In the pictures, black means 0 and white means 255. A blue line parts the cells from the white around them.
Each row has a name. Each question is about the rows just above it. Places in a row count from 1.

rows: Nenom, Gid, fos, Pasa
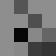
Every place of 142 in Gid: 1 2 4
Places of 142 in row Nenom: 1 3 4
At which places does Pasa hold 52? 4
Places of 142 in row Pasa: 1

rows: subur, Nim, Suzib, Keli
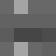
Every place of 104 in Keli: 1 3
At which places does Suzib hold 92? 1
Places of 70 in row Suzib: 2 3
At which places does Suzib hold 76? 4
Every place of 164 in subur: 2
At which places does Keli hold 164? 2
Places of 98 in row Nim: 1 2 3 4

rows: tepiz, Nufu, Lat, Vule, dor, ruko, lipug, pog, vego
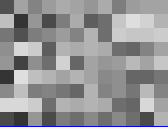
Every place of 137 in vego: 7 9
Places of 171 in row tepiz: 5 8
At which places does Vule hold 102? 10
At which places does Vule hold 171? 6 8
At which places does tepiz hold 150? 7
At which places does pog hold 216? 1 2 11
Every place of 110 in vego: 6 8 10

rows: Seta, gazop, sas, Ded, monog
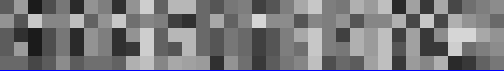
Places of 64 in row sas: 19 25 29
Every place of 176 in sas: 26
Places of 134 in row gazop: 4 5 11 18 23 27 28 35
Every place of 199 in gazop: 3 9 31
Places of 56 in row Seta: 31
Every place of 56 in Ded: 10 31 32

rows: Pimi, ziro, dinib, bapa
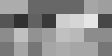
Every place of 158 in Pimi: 8
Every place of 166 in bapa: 2 4 6 7
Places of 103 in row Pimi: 3 4 5 6
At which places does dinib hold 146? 3
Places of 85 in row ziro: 1
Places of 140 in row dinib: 1 7 8

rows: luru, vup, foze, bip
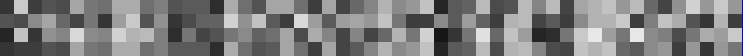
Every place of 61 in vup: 21 30 31 36 41 46 53
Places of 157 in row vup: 9 23 25 34
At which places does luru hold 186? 35 38 40 46
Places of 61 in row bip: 2 3 23 49
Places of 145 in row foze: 4
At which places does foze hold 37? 1 39
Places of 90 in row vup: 20 24 33 40

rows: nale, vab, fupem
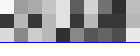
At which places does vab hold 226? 5
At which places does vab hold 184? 2 4 7 10
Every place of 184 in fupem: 4
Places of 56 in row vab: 1 3 6 8 9

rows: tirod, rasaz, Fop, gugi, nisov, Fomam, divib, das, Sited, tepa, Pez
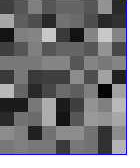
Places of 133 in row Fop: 3 7 9
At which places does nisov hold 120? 1 2 3 8
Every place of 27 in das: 1 2 5
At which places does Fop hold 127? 2
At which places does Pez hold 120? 1 3 4 6
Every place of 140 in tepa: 1 5 6 9

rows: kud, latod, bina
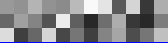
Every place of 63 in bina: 2 7
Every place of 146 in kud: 2 4

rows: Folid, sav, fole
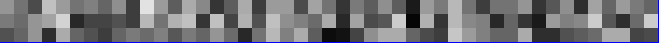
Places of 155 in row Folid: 5 12 20 21 31 45
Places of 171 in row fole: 5 22 28 29 38 44 45
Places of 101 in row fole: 2 6 9 15 30 36 37
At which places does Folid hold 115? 2 6 24 34 36 37
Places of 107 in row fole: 11 17 43

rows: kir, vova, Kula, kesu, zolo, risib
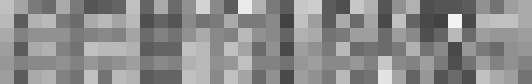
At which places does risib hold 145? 20 23
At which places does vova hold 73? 28 31 34

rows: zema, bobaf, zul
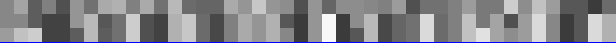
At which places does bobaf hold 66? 4 5 12
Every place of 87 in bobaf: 8 21 42

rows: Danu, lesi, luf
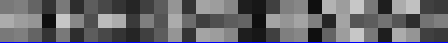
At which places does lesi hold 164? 20 22 25
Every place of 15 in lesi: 4 19

